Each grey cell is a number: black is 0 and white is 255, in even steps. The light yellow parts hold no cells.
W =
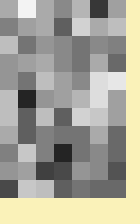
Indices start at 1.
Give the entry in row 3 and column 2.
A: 116
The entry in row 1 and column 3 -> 170
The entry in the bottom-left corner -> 73
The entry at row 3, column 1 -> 190
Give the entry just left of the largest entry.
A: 170
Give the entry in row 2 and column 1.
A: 128
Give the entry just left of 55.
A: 181
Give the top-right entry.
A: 160
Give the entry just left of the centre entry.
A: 149
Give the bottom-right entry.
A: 105
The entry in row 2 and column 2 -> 160
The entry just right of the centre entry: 181
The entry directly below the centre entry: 95
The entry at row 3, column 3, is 149
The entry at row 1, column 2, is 243

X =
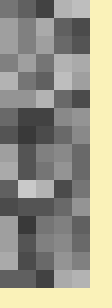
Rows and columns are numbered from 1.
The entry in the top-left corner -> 117
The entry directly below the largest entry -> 84
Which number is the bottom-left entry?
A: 96
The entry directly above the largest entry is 84
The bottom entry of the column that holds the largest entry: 96
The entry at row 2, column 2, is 128
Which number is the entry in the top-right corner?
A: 190
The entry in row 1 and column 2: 96
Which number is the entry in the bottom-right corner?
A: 179
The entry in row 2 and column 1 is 159
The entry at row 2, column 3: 170
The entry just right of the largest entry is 179
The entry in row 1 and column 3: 66
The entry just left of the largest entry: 96

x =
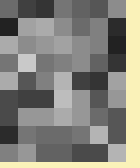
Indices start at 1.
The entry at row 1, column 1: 107
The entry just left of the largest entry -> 117
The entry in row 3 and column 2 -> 140
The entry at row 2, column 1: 34
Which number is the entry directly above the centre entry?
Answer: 128
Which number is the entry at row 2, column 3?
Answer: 171
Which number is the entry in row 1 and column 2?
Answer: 64
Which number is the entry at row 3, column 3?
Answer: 151
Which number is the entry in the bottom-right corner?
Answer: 180
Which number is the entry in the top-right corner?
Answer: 140
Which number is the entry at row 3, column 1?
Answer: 171
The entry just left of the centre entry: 128
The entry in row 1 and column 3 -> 52
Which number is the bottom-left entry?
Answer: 128
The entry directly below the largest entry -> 86
